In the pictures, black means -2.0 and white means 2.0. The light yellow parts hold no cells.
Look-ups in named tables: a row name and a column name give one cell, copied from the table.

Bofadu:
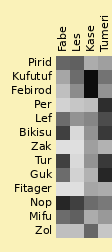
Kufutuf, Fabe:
0.6
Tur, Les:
1.4
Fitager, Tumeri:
0.7
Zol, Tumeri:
1.1
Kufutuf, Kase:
-1.8
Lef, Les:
0.3
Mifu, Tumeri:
0.4
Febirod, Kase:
-1.8
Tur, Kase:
0.3
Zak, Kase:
0.5
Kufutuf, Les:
-0.3
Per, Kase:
1.0
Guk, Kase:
0.8
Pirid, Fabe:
-0.4

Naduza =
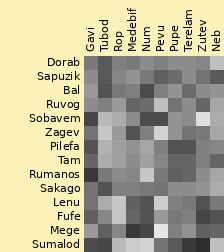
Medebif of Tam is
0.2
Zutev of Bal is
0.2
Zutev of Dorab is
0.1
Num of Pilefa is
0.6
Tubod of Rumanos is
-0.1
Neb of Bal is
0.3
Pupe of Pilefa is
-0.7
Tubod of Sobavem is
0.9
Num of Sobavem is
-0.8
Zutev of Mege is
-0.5
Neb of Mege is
-0.4
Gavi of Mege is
0.4
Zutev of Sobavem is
1.5
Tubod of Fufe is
0.1
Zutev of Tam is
0.0
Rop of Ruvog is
0.4
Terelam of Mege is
0.3
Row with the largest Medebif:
Sumalod

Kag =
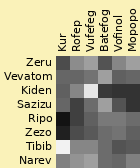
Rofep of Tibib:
0.1
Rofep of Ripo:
-1.0
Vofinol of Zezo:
-0.2
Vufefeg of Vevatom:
-0.2
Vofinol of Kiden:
-1.2
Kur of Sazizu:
-0.4
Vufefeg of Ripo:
-0.5

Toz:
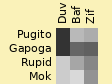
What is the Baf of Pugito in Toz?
0.9
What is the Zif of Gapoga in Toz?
-0.5
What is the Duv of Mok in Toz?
1.2
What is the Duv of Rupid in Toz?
1.2
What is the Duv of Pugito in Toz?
-1.2
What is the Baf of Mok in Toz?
1.4
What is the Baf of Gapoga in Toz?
-0.4
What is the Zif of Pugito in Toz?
0.7
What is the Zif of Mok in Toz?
0.3
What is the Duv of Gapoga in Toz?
-1.2
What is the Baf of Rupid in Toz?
0.6
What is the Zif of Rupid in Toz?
0.1
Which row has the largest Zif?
Pugito

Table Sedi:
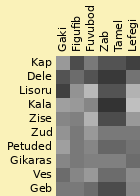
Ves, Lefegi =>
0.2
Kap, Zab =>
-0.7
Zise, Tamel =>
-0.8
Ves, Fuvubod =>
0.4
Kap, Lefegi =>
-1.0
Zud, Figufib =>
-0.1
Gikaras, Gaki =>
0.1
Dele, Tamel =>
-1.1
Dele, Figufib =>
-0.3
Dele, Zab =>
-1.1
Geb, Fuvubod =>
-0.3
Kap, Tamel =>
-0.7
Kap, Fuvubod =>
-0.1
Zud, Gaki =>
0.3
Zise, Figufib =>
0.0
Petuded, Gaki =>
0.5

